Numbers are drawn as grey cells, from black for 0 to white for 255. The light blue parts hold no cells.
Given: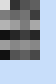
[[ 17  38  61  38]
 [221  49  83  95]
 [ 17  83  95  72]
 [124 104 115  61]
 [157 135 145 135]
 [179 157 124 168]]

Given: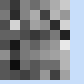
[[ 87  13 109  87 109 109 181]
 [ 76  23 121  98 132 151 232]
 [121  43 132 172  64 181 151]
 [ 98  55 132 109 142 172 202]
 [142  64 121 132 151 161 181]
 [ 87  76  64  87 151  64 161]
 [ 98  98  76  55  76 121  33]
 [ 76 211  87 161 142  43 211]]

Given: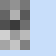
[[ 79  58 110]
 [128 146 119]
 [208 155 186]
 [100 177  89]
 [165 196 128]]

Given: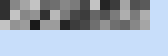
[[ 48 135 165 195 102 111 135 123  71 195  36  60 165  81  90]
 [195 147 156  25 156 156  36  60  71 111 147 111 102 135 165]
 [ 48 195 135 147  48 184 123  71  60 102  81 123 174 123 174]]

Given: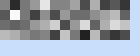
[[132  43 120 153 229 132 132 163  76 175  65  88  54]
 [109  98 109 153 175 207  76 153 218  98 175 218 195]
 [186 175 143 120 132  65 195 120  33 186  88  54  76]
 [ 88 249 120  65 143  76 153 109 109 143 163 186  98]]

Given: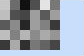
[[190  79  69 158  90 158]
 [199 108  17  79 228 120]
 [190 129 181 139 170 149]
 [ 90 139  38 158 129  57]
 [ 57 170  48 120  99  69]]

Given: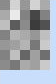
[[191  92 139  60  81]
 [139 120 170 160 202]
 [151 160 180 120 202]
 [130 180 170 151 191]
 [130 191 102 160 111]
 [139 211 151 211 170]
 [170 234 130  70 130]]

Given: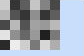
[[206  53  94 197 131  72]
 [185  83  53 143  53  94]
 [227 143 103 153  32 121]
 [ 72 185  83 162 153 185]
 [ 42 236 206 121 215 174]]

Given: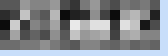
[[ 44  65 195 109  88 183  12  33  44 143  65  12 163 183 143  33]
 [ 88  88 152 132 132 152  76  53 121 152  99  76 121 109 121  88]
 [109 109 121 121 143 121  99  88 132 132 109  99 121  99 109  99]
 [ 65 163  76  99  76 143  88 195 152 163 174  65 163 174 132 132]
 [ 12 204  53 132 109 163  65 233 183 224 224  53 224 195  23  76]]
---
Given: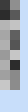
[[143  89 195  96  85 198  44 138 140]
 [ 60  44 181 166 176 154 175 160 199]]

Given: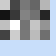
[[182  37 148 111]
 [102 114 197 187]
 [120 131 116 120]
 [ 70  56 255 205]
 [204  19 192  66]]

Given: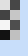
[[ 71 198  78 192]
 [224  67 245  18]]

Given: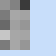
[[ 58 163 150 165 150]
 [130 167 160 167 167]
 [148 123 105 198 123]]

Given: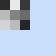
[[ 56 106  38]
 [233 131 187]
 [ 44 186 212]]

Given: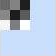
[[ 31  90 255]
 [131  29 125]
 [105 136 244]]
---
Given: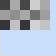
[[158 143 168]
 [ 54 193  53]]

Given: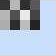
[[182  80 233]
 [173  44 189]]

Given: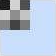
[[211 142 195]
 [132  67 122]]

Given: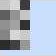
[[ 95 147 197]
 [144 163  49]]

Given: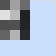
[[224 186  33]
 [ 78  81  36]]

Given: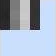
[[ 38 126 200]
 [ 42 120 196]]
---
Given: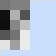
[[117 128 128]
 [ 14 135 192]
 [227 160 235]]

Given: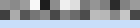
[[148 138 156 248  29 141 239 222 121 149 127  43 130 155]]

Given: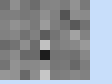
[[113 143 120 108 131 133 124 146 121]
 [131 145 136 122 155 126 115  89 114]
 [106 115 142 109 193 124 131 136 153]
 [116 146 136 137 144 119 121 104 125]]

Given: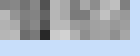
[[131 135 115 135  82 183 169 126 168 141 181 191 127]
 [178 171 123 136  83 184 185 155 150 161 164 153 158]]

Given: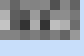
[[137 101 133 131 135  81 134  99]
 [196  89  51 173  51 190 176 109]]

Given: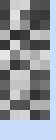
[[ 76 207 213  84  79]
 [ 84 208 144  54  77]
 [ 52 218  94  57  61]
 [184  56  90 198 180]
 [ 99 195 194 102 119]
 [199  82  80 179 176]]

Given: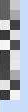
[[ 98 202]
 [234  64]
 [245  76]
 [ 66 232]
 [228  68]]
